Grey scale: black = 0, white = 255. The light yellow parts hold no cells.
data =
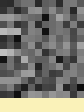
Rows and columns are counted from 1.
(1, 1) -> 45
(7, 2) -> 85
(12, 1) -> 146
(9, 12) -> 137
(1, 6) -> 41
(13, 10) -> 37
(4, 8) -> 107
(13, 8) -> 65
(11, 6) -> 66
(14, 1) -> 55
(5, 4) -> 78
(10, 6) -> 36
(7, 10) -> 148
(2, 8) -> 137
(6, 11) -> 73
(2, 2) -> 88
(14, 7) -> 117
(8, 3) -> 139
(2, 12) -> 146
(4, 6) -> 43
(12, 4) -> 103
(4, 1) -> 80
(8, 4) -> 111
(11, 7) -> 100
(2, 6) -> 146
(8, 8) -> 87
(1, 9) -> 44
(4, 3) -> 50
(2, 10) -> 116
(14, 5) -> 149
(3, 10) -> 128
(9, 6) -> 94
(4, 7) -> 98
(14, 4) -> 104
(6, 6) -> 114

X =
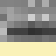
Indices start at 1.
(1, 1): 130
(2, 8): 133
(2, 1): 149
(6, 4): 111
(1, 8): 120
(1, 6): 124
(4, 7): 102
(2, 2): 161
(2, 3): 143
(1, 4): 127
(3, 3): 157
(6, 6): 105

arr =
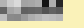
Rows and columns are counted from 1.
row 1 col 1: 179
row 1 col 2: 205
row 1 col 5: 166
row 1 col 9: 38
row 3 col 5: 173
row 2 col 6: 104

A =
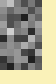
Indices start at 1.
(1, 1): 167
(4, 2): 79
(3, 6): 100
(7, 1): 120
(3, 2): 79
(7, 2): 145
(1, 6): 71
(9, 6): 88
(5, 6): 142
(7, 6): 79
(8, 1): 143
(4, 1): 159
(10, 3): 120
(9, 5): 31
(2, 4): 130
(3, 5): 133
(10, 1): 69

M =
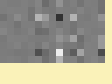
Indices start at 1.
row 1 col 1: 127
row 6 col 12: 110
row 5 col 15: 125
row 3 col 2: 125
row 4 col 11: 117
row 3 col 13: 122
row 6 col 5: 124
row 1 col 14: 125
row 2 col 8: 120
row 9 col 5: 129
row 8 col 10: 115
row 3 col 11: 179
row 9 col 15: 124
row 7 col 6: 120
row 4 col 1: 127
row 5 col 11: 116
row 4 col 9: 120
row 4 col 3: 116
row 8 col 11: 93
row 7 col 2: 126
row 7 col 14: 127
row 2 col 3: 127
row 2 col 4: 127
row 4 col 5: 126
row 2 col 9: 127
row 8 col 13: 128
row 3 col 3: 138
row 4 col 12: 125
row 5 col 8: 125
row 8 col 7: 107
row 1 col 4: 127
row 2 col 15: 113
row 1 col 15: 114
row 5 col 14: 124

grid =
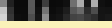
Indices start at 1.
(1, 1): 134
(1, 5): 89
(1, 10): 16
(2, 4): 11
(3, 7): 141
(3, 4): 12
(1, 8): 10
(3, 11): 67
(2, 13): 44
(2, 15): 20
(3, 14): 46
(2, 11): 86
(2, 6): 16
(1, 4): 10
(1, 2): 33

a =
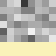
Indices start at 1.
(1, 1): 153
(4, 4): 150
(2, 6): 186
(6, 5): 98
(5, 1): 97
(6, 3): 165
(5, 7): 212
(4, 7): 150
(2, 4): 129
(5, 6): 185
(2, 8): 155
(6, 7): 169
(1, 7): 156
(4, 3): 129
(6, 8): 230
